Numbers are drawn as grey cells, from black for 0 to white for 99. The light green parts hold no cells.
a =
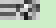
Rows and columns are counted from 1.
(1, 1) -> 78
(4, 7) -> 10
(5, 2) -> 74
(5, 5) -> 84
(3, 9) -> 52
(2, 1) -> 34
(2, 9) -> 42
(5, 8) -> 38
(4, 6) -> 35
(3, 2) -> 80
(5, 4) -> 74
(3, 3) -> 79
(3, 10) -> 34
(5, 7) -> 9

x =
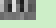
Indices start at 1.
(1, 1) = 75
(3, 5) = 46
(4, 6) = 53
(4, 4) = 44
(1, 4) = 87
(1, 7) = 64
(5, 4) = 44
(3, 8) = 32
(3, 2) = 38
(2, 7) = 63
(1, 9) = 38
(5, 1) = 41
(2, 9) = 36
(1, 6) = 10

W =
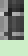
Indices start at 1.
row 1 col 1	53
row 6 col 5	25
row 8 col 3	22
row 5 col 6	24
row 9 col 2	29
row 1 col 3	23
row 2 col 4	24
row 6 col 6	23
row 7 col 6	23
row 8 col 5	24
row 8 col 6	21
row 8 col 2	61
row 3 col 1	61
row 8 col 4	29
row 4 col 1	79
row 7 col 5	25
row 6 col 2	61

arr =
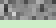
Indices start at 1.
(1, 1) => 46
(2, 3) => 60
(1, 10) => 68
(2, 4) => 48
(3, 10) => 50
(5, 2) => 64
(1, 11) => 63
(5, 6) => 64
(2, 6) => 54
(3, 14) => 56
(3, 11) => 27
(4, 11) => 55
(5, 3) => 47
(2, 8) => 58
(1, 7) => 30
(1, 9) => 49
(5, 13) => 59
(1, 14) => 26
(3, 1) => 70
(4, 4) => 81

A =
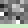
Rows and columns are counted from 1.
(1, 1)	50
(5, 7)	46
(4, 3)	35
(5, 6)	49
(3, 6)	80
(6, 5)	98
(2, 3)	44
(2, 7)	41
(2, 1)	13
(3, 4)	66
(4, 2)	16
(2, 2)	33
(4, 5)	48

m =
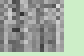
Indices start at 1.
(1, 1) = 60
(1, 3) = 69
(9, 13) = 53
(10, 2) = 68
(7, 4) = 51
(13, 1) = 47
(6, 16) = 63
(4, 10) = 46
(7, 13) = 51
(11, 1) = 40
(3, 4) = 29
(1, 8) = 45
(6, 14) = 60
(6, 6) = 39
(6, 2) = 72
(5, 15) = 42
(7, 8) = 59
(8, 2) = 62
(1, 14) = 56
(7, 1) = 49
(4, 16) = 61
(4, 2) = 67
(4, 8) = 74
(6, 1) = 41
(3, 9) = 66
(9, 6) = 40
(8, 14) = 43
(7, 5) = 44
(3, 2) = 51
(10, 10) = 60
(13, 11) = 30
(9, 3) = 55
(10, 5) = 50
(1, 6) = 73
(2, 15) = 85
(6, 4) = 68
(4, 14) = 59
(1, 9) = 56

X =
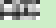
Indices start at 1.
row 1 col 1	74
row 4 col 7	21
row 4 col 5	15
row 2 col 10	96
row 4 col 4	22
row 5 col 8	80
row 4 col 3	31
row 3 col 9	75
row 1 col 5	75
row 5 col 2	98
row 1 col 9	48
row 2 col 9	77
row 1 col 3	20
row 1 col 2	19
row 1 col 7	34
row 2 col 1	52

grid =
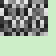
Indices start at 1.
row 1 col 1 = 22
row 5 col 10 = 75
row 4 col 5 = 12
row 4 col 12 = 84
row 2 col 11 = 76
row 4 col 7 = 10
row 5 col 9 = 40
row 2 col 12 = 12
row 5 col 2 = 83
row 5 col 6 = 36
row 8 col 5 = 39
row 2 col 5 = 43
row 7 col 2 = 42
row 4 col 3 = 33
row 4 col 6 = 50
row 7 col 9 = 77
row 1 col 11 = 54
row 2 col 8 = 12
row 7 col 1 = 12
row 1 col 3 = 61
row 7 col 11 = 75
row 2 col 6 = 76
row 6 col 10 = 15
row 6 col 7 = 33
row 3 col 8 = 88
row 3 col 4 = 48
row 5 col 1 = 21
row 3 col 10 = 46
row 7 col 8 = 12
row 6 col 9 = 68
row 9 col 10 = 21

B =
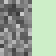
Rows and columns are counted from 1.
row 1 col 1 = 40
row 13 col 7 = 40
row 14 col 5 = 41
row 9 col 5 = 67
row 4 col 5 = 23
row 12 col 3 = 67
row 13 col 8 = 44
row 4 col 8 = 56
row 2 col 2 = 36
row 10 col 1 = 44
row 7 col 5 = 78
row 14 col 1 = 65
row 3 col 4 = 27
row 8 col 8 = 68
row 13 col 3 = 44
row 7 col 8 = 48
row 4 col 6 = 79
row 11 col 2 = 39
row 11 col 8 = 62
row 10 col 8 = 41
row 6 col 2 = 32
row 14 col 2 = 47
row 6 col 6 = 31
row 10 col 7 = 35
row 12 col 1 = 27
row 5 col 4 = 41
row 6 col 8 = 54
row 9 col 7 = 39
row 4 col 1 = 48
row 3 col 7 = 58
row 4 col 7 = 55
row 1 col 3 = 53
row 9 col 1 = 64

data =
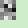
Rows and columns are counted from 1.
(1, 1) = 53
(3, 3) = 35
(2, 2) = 10
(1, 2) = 82
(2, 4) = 34
